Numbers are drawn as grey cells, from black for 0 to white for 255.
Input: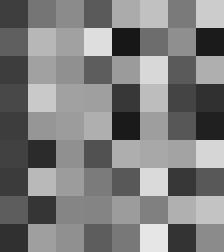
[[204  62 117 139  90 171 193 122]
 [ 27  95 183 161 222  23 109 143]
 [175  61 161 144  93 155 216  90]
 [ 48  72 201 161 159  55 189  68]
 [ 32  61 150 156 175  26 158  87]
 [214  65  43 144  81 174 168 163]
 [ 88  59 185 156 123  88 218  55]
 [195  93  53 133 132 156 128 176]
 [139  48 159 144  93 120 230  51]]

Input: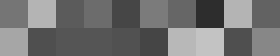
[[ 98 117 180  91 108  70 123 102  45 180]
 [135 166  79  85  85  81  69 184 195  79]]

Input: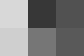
[[ 81 216  55]
 [ 89 207 118]]

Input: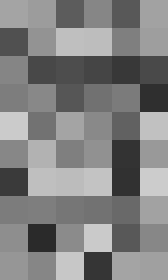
[[162 164 156  92 134  88]
 [158  80 147 191 189 127]
 [ 73 133  72  77  69  56]
 [ 47 125 136  86 113 123]
 [193 203 114 164 137  97]
 [153 135 178 127 145  51]
 [204  58 191 188 195  49]
 [162 124 126 118 114 105]
 [135 142  42 139 202  88]
 [160 150 134 199  53 164]]

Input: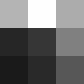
[[172 180 254]
 [128  38  54]
 [ 87  26  41]]

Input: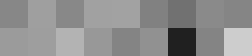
[[133 135 159 136 161 162 129 113 138]
 [205 155 158 179 152 132 145  32 132]]

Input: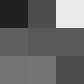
[[234  33  78]
 [ 91  95  88]
 [ 77 115 117]]

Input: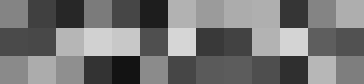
[[174 132  64  39 123  70  29 178 155 172 175  53 132]
 [ 81  74  72 182 209 200  79 214  57  66 179 212  94]
 [126 138 172 143  51  19 139  70  90  92  78  47 183]]

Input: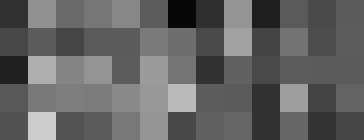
[[ 91  49 145 105 118 135  92   7  48 149  30  90  74]
 [ 92  71  91  69  91  91 122 110  73 161  68 115  77]
 [ 91  32 174 132 148  92 155 116  50  97  73  92  91]
 [ 99  88 120 126 124 137 152 186  92  91  49 158  68]
 [ 70  82 205  83  91 120 149  72  96 102  50 102  51]]
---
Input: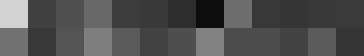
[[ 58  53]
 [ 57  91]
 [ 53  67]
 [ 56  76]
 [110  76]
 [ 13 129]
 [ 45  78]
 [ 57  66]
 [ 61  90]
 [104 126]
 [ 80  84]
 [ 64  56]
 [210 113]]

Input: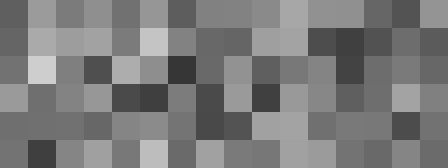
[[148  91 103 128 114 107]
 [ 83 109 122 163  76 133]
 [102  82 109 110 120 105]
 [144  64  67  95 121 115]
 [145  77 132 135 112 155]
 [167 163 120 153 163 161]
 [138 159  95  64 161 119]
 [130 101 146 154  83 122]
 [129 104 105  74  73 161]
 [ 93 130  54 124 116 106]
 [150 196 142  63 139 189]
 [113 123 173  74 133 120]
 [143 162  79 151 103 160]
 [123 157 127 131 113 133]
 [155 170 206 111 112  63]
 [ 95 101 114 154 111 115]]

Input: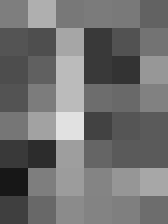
[[ 98 115 151 129  90  90 167 109]
 [121  82  51 105  85  90 150 127]
 [123  57  57 109  66 101 132 131]
 [120 166 187 187 225 158 156 139]
 [175  78  96 124 162  44 126 104]
 [126  84  77  83 118  57  23  63]]

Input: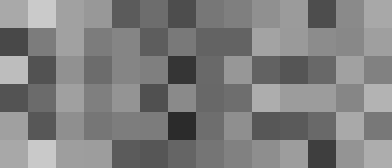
[[168 159 129 179 120 173]
 [138 136 161 134 169 148]
 [ 77 140 104 156 105  62]
 [155 154  85 156  90 157]
 [144 163  98 173  87 142]
 [127  99 151 110 143 129]
 [119  99 105 104 110 117]
 [ 77 121  53 138  43 101]
 [109  93 127  80 124  86]
 [ 91 133 133 148 125  91]
 [152 124 108 127 118 157]
 [161 161 145 160 143 158]
 [202 124  82 107  87 201]
 [169  72 189  83 160 168]]

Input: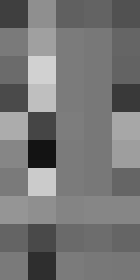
[[ 81 101  99  57 167 158 101 134 101 119]
 [ 99 120 120 120 120 120 120 134 109 120]
 [ 96 123 123 123 125 123 123 132 106 123]
 [143 160 209 191  69  19 203 143  73  46]
 [ 63 122 107  74 172 134 122 149 100 122]]

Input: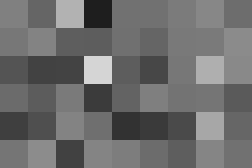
[[109 139 137  90 102 113]
 [135 122 175 117 167 133]
 [123 121 119 115  74  94]
 [113 101  71 127  58 108]
 [113 112  93  99  50 125]
 [ 30  93 213  59 111 132]
 [178  94  67 122 131  65]
 [101 131  66  92  79 140]
 [128 119  84 107  63 117]]

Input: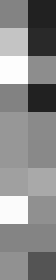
[[ 33  41 141  33 138 137 169 144 132  84]
 [131 196 253 130 151 151 160 251 132 145]]

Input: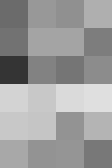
[[175 125 140 223 180 120]
 [144 164 117 218 147 149]
 [152 164 130 200 197 147]
 [107 114  52 211 200 168]]

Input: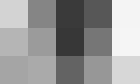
[[244 245 215]
 [ 87 118 151]
 [ 58  55  99]
 [133 155 170]
 [211 181 165]]
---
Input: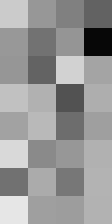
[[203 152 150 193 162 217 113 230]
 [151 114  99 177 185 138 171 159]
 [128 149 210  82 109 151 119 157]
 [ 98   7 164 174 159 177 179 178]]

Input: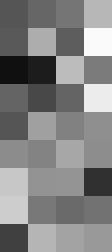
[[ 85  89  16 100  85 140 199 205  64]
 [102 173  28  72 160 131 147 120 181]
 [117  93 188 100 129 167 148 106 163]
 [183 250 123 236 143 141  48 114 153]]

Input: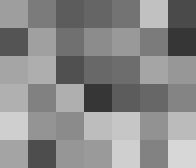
[[158  84 165 176 207 164]
 [123 160 174 129 148  77]
 [ 92 112  80 175 139 150]
 [101 140 104  54 189 154]
 [115 153 109  92 198 207]
 [193 123 165 103 146 130]
 [ 74  54 151 132 187 215]]

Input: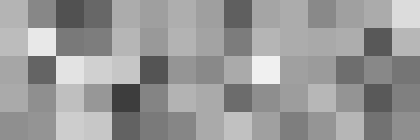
[[180 188 166 170 143]
 [135 232 100 143 148]
 [ 81 121 227 191 205]
 [103 125 208 151 199]
 [172 182 198  61  98]
 [159 153  84 132 122]
 [174 179 149 179 134]
 [159 163 137 170 170]
 [ 95 124 170 108 193]
 [165 181 240 142 160]
 [172 172 160 157 126]
 [137 169 155 183 149]
 [160 173 110 148 182]
 [171  88 136  89 114]
 [220 183 117 128 143]]

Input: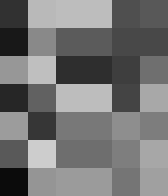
[[ 49  24 151  38 156  89  11]
 [185 137 191  97  54 205 149]
 [189  91  46 189 120 110 155]
 [189  91  46 189 120 110 155]
 [ 79  72  62  68 142 126 117]
 [ 88  72 111 168 125 167 160]]

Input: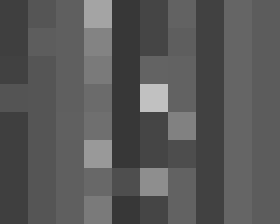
[[ 63  63  65  84  63  63  63  63]
 [ 85  93  85  85  85  85  85  85]
 [ 95  95  95  95  96  95  95  95]
 [164 131 122 107 111 153 104 122]
 [ 55  55  55  55  55  55  78  55]
 [ 69  69  99 193  69  69 142  69]
 [ 98  94  98  98 129  77  98  98]
 [ 65  65  65  65  65  65  65  65]
 [101 101 101 101 101 101 101 101]
 [ 92  92  92  92  92  92  92  92]]

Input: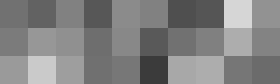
[[113 123 154]
 [ 98 151 202]
 [129 144 158]
 [ 87 110 112]
 [139 136 119]
 [129  89  59]
 [ 79 113 168]
 [ 85 128 173]
 [214 173 118]
 [146 131 107]]
